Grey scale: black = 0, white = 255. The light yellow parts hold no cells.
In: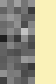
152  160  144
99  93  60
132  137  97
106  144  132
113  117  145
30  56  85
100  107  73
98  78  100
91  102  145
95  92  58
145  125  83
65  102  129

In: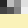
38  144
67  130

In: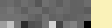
104  99  103  112  94  98  108
110  108  109  94  109  98  91
113  114  102  113  103  98  106
159  120  79  115  68  130  2

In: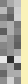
129  193
186  205
121  209
160  121
94  133
170  104
135  96
126  166
232  223
150  77
105  173
142  139

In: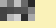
169  191  40
66  80  130
67  207  169

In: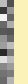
189
56
242
104
88
146
157
42
224
136
115
106

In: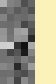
178  122  102
99  92  82
131  110  117
110  117  93
148  157  79
152  150  42
206  51  170
114  85  131
114  102  111
135  41  156
109  88  108
115  68  112
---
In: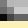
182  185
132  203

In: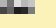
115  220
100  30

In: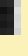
41  204
28  220

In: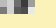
209  109
209  89

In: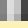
221  196
220  195

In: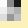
137  26
197  175
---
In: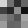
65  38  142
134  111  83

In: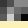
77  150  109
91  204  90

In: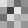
156  63  230
111  218  175

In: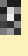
30  211  136
90  236  36

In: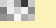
126  235  209
145  159  247

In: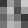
127  194  80
102  158  111
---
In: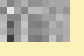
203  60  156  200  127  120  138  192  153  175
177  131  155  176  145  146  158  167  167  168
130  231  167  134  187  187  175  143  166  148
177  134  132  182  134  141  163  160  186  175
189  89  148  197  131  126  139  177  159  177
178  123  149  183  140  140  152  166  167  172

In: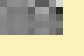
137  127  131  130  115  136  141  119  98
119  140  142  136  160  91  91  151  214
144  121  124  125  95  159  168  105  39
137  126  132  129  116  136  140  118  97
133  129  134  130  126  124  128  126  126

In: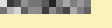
115  180  212  95  141  138  60  138  101  70  169  126  99
221  57  83  145  117  116  91  36  130  168  128  152  125

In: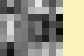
78  17  101  111  165  156  190  137  215
78  159  79  124  151  230  121  81  139
66  46  79  115  180  193  190  113  215
164  188  146  117  66  63  52  113  13
127  216  101  126  95  119  29  73  63
139  216  124  120  81  119  52  97  13
152  188  124  118  81  63  29  97  63
103  46  116  109  137  119  167  137  165

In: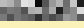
121  81  116  104  94  47  100  76  97  153  141  89
187  177  140  226  219  12  85  153  179  109  199  30
99  120  115  83  173  180  108  170  31  116  138  219

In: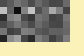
36  138  160  70  41  122  104  64  85  124
77  91  116  102  76  105  88  71  73  105
191  98  14  131  194  80  108  169  128  66
45  127  140  74  55  116  104  66  72  118
74  95  118  98  75  107  91  72  70  107
117  64  74  127  121  90  82  97  96  103
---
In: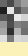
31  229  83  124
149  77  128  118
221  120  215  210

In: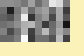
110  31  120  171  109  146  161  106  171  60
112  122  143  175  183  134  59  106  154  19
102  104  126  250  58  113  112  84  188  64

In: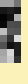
23  31  22
9  77  75
110  50  219
165  214  30

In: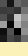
59  63  51  116
158  7  179  131
25  72  57  108

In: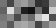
98  222  126  31  17  109  43  203
128  90  160  169  151  68  122  163

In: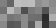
113  186  153  79  121  130  83  145
137  86  91  139  89  170  50  108

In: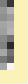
151  177
164  173
137  114
166  113
165  246

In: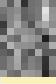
118  131  141  99  112  121  226  145
58  136  170  128  83  151  169  141
161  122  106  165  154  141  31  106
98  85  175  104  80  171  91  91
110  133  163  109  130  118  46  133

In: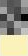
164  88  72  128
114  88  166  148
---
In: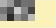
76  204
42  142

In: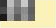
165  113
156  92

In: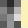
88  184
145  219

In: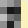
23  39
117  95

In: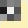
240  82
79  113

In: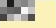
102  94
170  212
